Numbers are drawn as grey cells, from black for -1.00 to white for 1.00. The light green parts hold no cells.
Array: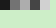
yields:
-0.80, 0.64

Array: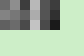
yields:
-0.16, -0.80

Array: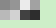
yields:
0.07, -0.65

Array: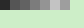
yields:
-0.68, 0.24

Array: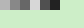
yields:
0.43, -0.73

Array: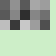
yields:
-0.22, -0.38

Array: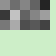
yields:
0.14, -0.48
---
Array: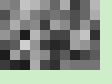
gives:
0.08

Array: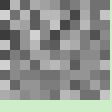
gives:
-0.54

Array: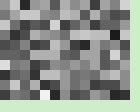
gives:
0.19

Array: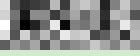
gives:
0.74

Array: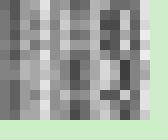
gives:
-0.15

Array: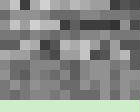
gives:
0.24
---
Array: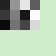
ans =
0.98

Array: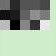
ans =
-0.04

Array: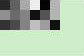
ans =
0.41

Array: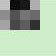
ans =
-0.17

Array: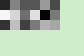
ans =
-0.05

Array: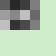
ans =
-0.18

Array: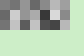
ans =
0.08
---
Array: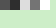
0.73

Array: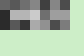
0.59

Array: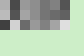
0.11

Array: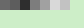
-0.02

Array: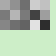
-0.04

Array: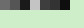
0.54

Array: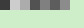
-0.36
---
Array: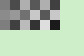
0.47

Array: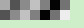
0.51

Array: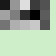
0.47

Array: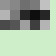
0.25

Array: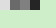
0.00

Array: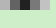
-0.74

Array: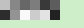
0.95

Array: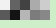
0.43
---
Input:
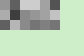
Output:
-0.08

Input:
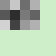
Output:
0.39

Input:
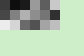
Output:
0.49

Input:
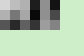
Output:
0.03

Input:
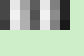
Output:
-0.81

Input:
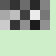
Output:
0.13

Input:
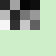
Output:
-0.25

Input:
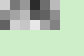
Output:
0.02

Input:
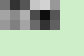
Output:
-0.25

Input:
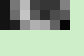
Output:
-0.95
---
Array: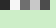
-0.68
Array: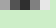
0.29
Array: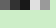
-0.23
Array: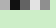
0.39
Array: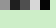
0.16
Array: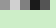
0.18
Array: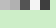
0.48
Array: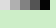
0.73
